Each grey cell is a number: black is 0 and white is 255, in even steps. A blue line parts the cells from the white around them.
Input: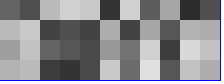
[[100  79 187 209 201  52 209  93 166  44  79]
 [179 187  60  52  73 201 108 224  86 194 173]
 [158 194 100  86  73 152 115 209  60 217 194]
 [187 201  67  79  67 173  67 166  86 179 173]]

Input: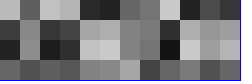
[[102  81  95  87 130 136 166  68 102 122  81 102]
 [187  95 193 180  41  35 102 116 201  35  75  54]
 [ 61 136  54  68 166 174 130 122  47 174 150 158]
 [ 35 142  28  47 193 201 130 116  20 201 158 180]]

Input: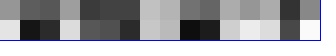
[[228  21  43 220  87  80  43 199 186  14  28 207 236 220  72 250]
 [150  93  87 158  59  66  66 193 180 114 101 172 150 172  51 136]]

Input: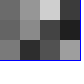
[[122  45  81 158]
 [100 138  67  31]
 [107 150 207  59]]

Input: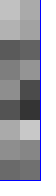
[[ 83  52]
 [142  75]
 [ 90  98]
 [106 112]
 [142 134]
 [126 148]
 [178 162]
 [193 170]
 [170 200]]

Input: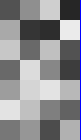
[[169  53  45 235]
 [199 105 192  82]
 [ 82 143 207  38]
 [119 150  76 177]
 [227 192 127  98]
 [157 213 227 184]
 [105 220 135  61]]
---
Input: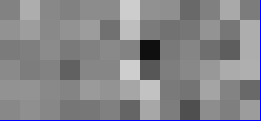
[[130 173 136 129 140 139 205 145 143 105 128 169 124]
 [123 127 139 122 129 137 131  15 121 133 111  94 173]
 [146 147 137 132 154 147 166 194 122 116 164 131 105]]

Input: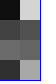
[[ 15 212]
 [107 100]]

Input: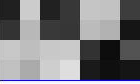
[[ 31 204  33  55 197 194  61]
 [199 190 200 202  49  12  82]]

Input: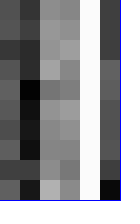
[[ 81  52 141 134 251  63]
 [ 55  43 148 158 251  62]
 [ 96   3 117 126 251  93]
 [ 77  23 136 144 251  81]
 [ 64  62 140 120 251  62]]

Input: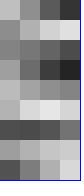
[[191 143  90  52]
 [131 119 100  76]
 [187 163 143 132]
 [ 78  75  84 115]
 [ 82 125 176 216]]

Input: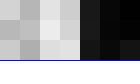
[[211 182 227 206  24   7   1]
 [203 175 222 226  20   9  19]]
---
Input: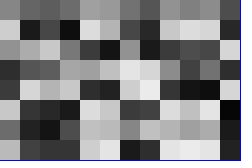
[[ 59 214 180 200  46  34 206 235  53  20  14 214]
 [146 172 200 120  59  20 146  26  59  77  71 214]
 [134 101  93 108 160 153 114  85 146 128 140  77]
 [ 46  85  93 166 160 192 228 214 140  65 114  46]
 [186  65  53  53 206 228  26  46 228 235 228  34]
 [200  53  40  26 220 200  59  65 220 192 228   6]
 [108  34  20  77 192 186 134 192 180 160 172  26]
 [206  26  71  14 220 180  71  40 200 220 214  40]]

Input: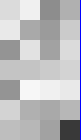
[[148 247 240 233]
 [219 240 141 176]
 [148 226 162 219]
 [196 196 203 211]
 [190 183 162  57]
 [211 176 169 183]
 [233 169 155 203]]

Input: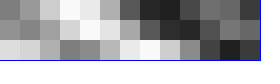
[[220 213 176 126 139 184 234 249 205 139  66  32  59]
 [126 153 205 249 234 176  88  39  32  72 111 103  59]
 [146 133 160 213 249 228 168  88  45  39  80 118 103]]

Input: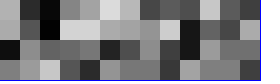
[[127 155 199  85  43 148 119 119  56 163 127 127  63]
 [ 14 141  99 105 119  35  78 141  63  22 155 112 112]
 [171  85   2 211 211 171 163 148 205  22  99  71 171]
 [178  43   8 133 163 219 184  71  91  78 199  91  63]]

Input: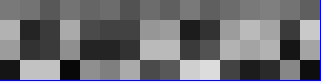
[[ 21 194 194   8 143 127 170  74  88 207 220  66  28  42 135  14]
 [121 115  88 115 101 108  82 108  95 121  95 108 121 127 115  95]
 [156  50  58 143  36  36  50 186 186  58  82 178 164 178  21 164]
 [178  36  58 170  74  66  66 150 156  28  50 156 186 164  58 201]]

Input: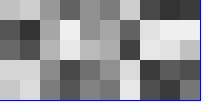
[[200 219 124  84 130 118 231  78  59 118]
 [213 213 138  72 112 144 219  59  91  78]
 [193 206 152  98 144 124 206  72  51  59]
 [104  78 180 231 186 173  65 231 225 193]
 [ 84  51 166 239 144 166  98 225 239 239]]
